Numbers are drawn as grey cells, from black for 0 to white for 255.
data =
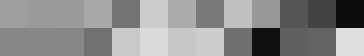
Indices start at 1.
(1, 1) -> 158
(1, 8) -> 122
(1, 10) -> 152
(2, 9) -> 112
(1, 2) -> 154
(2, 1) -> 134
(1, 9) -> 192
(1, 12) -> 67
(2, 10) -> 16

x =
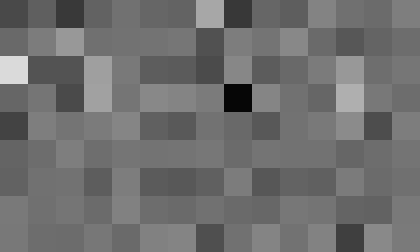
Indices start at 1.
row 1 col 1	73
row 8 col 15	121
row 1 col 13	112
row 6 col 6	115
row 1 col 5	113
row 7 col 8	96
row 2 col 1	105
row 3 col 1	218
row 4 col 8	123
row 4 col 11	113
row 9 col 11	114
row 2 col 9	125
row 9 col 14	137
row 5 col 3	116
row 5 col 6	96
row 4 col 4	161
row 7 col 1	98
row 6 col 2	109
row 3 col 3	83
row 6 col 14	109
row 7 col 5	125
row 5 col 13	139
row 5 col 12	121
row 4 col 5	117
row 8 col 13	100
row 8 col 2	112
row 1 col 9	56
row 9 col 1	120
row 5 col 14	77
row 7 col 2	113
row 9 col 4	119
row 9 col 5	106
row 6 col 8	119
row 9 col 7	132
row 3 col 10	92
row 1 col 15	126
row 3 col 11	105

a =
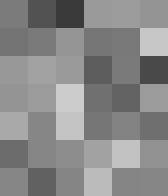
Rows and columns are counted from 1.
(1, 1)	123
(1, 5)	156
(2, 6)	199
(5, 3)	195
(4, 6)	155
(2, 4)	118
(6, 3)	141
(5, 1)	169
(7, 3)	133
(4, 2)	155

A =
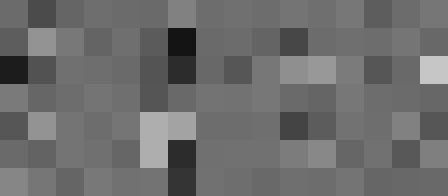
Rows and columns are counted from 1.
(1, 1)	107
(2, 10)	100
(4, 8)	115
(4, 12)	101
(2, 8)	106
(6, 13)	102
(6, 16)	127
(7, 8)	113
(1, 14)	93
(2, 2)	147
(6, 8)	112
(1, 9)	112
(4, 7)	105
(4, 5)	111
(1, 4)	110
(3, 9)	86
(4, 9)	114
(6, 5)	102
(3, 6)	84
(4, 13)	119
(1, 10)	109
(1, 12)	111
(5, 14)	110
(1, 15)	108
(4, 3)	109
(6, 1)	106
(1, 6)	106
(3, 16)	198
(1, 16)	118
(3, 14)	86
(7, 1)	134
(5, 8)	109
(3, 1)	28
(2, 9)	108
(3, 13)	123
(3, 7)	44

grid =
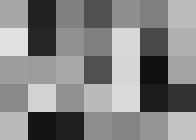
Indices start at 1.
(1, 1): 167
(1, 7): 188
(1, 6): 127
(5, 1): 186
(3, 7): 163
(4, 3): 145
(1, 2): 34
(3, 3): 169
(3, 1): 157
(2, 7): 175
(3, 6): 16

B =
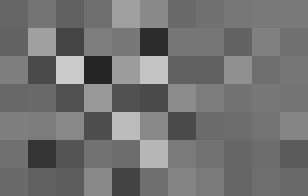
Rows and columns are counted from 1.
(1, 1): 102
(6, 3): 84
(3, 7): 96
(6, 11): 92
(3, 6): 196
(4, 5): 81
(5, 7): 74
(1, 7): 106
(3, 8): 96
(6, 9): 102
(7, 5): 67
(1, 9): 119
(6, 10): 108
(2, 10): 128
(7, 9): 102
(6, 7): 122
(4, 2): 106
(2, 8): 117
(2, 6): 44
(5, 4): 77
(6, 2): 52
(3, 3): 203
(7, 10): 111
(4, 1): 104

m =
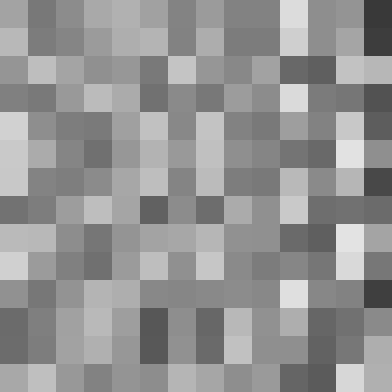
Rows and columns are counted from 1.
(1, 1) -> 163
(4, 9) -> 156
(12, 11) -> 174
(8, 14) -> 107
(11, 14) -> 63
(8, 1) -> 114
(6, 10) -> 133
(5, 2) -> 142
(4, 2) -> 121
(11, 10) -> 136
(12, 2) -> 127
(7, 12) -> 138
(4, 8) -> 120
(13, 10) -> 143
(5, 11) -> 158
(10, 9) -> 138
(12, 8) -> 103
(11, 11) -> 223
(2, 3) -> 133
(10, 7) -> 144
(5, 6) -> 193
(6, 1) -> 201
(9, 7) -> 167
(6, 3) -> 133
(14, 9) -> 142
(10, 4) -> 112
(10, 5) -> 155
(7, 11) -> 185
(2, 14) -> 61
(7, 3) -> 126
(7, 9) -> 125
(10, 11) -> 134
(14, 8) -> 166

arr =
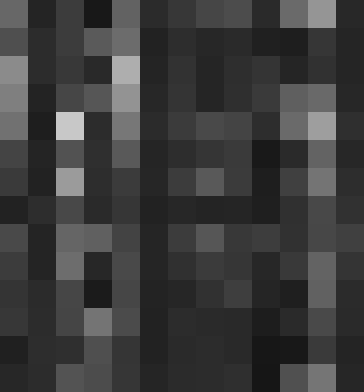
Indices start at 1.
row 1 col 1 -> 103
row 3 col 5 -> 174
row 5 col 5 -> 119
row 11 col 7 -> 38
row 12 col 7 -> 44
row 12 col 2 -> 44
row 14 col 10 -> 22
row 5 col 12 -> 158
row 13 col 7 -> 42
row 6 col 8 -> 53
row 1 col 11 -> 106
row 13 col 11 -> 24
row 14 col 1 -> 39
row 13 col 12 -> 58
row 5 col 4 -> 44
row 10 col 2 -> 36
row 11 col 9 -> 62
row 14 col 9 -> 47
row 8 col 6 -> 34
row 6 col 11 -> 42
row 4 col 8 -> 37
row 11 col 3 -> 70
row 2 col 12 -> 54
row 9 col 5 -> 67
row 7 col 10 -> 30
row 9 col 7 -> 60
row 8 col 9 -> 37
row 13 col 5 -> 53
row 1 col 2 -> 36
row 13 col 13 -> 36
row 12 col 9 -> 41
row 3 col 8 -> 37
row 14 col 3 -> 83
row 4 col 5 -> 147
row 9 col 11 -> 49
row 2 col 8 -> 39
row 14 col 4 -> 76
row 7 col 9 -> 59
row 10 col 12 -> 99

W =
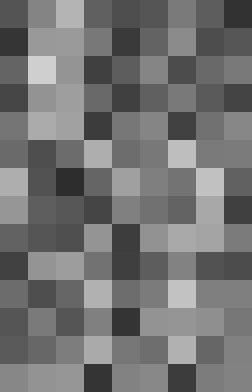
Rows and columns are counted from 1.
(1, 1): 84
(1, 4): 96
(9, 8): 164
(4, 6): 96
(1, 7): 122
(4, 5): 64
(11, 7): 194
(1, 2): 132
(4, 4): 105
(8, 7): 99
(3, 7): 76
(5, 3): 161
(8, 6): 113
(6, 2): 78
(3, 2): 207
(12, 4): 128
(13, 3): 125
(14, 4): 52
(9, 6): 146
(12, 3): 85
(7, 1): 174
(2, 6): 99
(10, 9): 76
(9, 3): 79
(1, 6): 85
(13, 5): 119
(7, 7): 115
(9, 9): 123
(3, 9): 121
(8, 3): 87
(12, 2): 122
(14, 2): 147
